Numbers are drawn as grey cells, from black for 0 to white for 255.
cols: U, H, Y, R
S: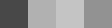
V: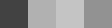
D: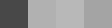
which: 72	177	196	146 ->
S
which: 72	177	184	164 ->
D
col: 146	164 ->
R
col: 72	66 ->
U
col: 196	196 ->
Y

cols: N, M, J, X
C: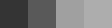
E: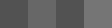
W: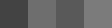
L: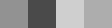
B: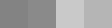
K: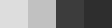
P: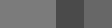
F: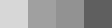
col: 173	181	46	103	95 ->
X
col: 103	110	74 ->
M
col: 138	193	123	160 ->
M
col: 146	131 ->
N
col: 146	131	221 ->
N

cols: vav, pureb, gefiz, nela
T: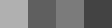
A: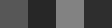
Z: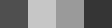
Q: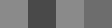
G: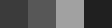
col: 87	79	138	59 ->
vav
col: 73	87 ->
pureb
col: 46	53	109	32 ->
nela
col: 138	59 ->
vav
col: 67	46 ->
nela
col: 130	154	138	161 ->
gefiz

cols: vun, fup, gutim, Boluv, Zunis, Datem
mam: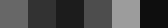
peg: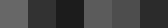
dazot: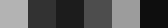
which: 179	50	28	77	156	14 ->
dazot
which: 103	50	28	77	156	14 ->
mam
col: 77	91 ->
Boluv
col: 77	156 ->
Zunis
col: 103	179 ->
vun
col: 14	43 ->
Datem

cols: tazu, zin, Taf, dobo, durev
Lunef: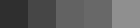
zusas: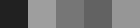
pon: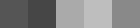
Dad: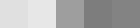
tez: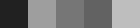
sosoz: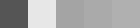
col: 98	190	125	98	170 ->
dobo
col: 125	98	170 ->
dobo
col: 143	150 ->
durev
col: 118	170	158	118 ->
Taf
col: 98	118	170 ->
Taf

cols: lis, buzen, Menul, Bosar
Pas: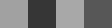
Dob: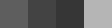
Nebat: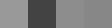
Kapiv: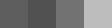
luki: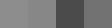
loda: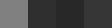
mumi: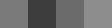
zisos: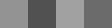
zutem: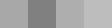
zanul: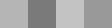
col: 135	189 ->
Bosar
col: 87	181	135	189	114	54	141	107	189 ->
Bosar

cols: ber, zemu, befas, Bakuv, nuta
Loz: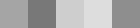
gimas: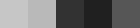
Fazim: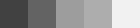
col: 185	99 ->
zemu
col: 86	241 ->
nuta
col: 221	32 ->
Bakuv
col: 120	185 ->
zemu
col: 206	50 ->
befas
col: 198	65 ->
ber

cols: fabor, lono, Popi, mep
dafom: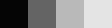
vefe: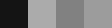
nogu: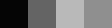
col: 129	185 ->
Popi
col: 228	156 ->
mep
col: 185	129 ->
Popi

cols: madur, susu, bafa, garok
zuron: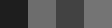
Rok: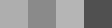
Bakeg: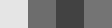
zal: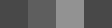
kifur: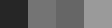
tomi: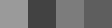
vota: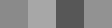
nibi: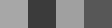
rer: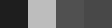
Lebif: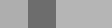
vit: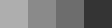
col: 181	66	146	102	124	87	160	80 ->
bafa
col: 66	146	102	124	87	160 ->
bafa
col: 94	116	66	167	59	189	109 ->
susu
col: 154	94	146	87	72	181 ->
garok
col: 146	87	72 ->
garok
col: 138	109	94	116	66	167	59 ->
susu
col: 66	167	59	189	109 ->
susu

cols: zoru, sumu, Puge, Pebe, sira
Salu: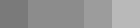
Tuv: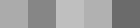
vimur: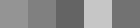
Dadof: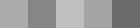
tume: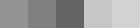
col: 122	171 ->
zoru
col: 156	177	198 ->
Pebe

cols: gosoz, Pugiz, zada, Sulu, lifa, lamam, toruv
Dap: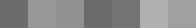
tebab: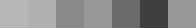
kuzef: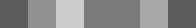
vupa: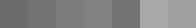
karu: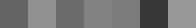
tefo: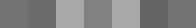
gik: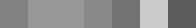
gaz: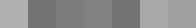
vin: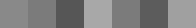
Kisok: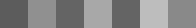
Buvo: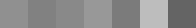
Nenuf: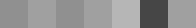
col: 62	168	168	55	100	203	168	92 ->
lamam
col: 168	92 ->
lamam
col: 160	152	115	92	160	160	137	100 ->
toruv

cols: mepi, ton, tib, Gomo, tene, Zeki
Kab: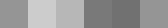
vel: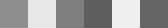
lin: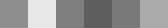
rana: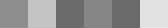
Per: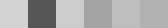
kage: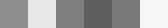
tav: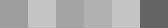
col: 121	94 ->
Gomo
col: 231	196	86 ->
ton
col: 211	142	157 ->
mepi
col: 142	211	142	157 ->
mepi
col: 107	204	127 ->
tib

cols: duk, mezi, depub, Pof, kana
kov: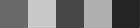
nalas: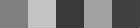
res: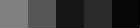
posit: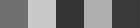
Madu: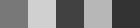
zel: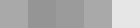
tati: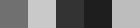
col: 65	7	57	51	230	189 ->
kana
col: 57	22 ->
depub

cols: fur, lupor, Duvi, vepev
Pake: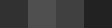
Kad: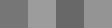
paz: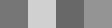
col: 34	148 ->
vepev
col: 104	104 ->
Duvi
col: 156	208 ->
lupor
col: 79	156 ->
lupor

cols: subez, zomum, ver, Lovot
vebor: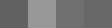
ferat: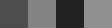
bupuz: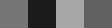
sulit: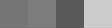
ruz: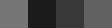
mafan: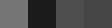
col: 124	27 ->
zomum
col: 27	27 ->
zomum
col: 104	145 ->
Lovot
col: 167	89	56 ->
ver
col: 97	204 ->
Lovot
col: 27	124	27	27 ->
zomum
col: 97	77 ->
subez

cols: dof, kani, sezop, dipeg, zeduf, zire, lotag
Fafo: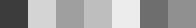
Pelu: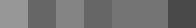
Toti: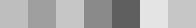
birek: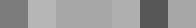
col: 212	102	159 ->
kani
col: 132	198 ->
sezop
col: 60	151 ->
dof
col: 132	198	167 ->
sezop

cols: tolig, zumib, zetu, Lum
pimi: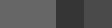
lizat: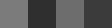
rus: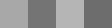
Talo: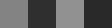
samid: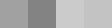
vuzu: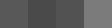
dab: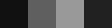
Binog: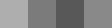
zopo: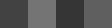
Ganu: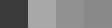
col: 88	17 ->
tolig
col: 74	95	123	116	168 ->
zumib
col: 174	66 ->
tolig
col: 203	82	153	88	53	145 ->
zetu

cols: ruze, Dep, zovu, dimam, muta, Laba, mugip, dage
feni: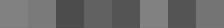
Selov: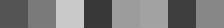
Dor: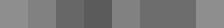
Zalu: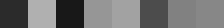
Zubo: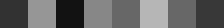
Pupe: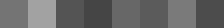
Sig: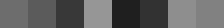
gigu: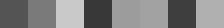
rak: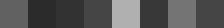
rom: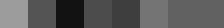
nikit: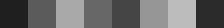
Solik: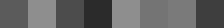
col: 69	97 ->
dage
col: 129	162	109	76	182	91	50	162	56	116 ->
Laba
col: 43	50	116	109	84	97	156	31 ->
ruze
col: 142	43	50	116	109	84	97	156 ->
ruze

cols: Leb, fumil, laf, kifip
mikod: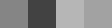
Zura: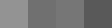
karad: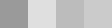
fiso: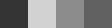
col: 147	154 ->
Leb
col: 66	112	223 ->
fumil
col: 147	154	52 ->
Leb
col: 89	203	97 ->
kifip
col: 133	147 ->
Leb

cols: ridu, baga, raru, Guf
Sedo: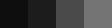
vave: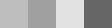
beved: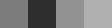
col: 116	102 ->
Guf
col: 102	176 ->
Guf
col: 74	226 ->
raru
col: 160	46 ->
baga

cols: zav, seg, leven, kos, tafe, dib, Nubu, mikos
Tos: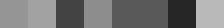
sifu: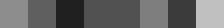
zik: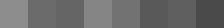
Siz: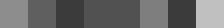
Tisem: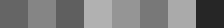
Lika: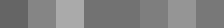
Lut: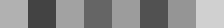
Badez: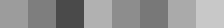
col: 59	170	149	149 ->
Nubu
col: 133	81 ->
kos
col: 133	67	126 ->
seg
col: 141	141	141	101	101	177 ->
zav
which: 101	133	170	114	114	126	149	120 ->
Lika

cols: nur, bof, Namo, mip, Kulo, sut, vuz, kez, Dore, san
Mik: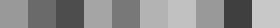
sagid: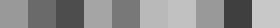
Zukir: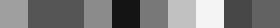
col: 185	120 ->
sut
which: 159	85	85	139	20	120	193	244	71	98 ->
Zukir
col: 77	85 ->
Namo

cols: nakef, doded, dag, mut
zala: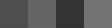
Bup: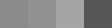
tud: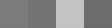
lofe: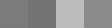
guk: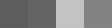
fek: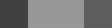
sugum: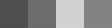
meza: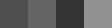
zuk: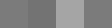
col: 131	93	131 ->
mut
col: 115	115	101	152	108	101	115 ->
doded
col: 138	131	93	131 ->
mut
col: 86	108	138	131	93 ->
mut
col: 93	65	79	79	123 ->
nakef
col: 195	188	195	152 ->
dag

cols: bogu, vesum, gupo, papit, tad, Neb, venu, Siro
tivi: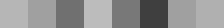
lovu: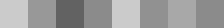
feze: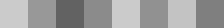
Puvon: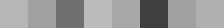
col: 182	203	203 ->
bogu
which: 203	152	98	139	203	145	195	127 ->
feze
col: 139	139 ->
papit
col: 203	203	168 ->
tad
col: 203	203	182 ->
bogu
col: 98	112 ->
gupo
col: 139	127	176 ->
Siro

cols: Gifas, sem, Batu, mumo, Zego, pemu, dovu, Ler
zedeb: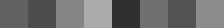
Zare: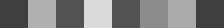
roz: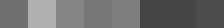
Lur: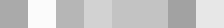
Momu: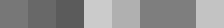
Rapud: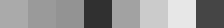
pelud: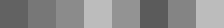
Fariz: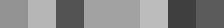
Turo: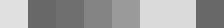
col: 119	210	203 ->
mumo
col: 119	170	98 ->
Gifas
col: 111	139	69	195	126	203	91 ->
pemu
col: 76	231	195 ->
Ler
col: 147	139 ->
Batu
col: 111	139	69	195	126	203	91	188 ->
pemu
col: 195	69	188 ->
Ler

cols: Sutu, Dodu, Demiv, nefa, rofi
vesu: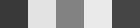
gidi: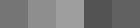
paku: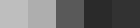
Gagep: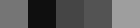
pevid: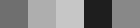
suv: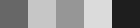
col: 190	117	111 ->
Sutu
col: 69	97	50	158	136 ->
rofi
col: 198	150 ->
Demiv
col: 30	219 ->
nefa
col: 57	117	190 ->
Sutu
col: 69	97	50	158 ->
rofi

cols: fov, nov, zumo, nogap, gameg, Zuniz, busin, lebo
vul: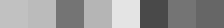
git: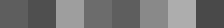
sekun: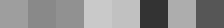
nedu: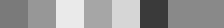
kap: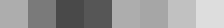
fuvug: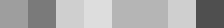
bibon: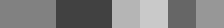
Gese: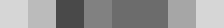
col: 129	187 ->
nov
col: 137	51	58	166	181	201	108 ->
Zuniz
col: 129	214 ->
fov
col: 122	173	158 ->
fov

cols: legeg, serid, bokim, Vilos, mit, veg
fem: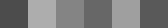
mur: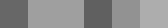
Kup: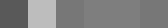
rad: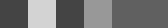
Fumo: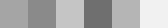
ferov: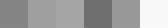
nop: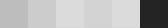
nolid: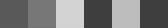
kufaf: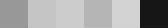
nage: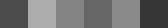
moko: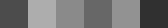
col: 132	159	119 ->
bokim
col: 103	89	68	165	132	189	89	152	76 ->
legeg
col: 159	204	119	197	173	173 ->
serid
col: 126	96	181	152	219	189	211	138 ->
mit
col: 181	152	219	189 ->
mit
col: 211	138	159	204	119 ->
serid

